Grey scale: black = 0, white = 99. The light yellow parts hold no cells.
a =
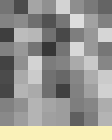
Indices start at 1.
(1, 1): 45
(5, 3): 82
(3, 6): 49
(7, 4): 43
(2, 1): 51
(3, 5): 28
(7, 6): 50
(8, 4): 64
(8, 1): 50
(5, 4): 48
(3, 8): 83
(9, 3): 70
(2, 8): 50
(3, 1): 24
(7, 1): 27
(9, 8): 70
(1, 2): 29
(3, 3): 71
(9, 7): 49
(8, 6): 49
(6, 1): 29
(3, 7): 59
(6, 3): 79

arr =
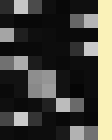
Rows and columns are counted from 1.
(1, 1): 17
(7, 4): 61
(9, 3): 20
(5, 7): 5
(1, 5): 3
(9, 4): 5
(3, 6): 4
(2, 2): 3
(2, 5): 4
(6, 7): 5
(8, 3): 5
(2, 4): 4
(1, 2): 77
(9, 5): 3
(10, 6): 69
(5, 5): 4
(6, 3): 55
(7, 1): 4
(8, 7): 4
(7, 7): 5

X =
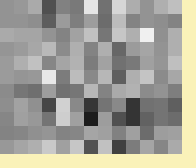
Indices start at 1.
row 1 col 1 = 57
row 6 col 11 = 76
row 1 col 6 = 47
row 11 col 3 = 68
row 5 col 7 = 48
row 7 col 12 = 57
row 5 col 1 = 60
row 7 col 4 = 61
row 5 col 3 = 75
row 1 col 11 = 57
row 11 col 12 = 52
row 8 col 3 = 56
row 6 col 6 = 73
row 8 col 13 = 37
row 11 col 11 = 64
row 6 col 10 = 68
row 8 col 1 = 55
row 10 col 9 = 50
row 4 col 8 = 68
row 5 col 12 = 58
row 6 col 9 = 37
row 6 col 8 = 71
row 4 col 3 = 65
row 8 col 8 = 45
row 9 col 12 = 45
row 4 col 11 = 64
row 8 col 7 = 21
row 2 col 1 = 57
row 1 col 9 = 83
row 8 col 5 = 81
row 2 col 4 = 36
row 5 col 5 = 64
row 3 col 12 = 56
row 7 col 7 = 71
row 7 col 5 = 44

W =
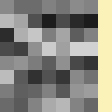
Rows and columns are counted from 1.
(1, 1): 53
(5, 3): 48
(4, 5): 62
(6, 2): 35
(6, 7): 44
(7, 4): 50
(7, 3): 39
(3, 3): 77
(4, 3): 56
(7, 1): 48
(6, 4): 32
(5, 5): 56
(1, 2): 42
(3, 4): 49
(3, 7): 50
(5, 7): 20
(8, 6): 51

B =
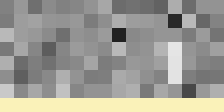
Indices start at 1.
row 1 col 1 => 50
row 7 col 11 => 47
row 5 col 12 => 62
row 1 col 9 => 42
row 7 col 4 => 55
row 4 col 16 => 62
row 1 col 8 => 65
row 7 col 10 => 68
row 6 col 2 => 37
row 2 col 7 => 48
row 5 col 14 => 59
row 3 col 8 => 60
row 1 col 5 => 50
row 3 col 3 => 59
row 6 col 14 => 49
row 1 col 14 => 42
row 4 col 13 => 89
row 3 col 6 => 57
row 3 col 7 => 55
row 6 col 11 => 56
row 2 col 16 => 51
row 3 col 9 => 13
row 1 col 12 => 38
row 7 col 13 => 58
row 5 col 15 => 51
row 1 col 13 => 67
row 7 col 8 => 57
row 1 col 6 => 52
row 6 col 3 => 48
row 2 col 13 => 16

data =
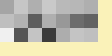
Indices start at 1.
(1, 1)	64
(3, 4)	23
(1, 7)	68
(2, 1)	74
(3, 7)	74

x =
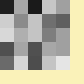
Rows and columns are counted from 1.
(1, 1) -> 12
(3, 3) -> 76
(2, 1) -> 80
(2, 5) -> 37
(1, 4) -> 77
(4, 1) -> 31
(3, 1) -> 84

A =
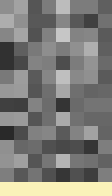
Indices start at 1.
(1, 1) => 55
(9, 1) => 59
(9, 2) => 60
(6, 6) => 53
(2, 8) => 44
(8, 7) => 45
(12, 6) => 46
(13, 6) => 31
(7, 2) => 60
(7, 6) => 43
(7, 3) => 33
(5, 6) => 48
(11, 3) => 42
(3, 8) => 35
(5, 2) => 28
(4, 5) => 48
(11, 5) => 28
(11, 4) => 31
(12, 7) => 44
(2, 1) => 67
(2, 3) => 34
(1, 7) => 48
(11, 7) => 21
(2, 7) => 25
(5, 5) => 30
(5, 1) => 19
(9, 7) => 40
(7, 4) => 43
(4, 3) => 47
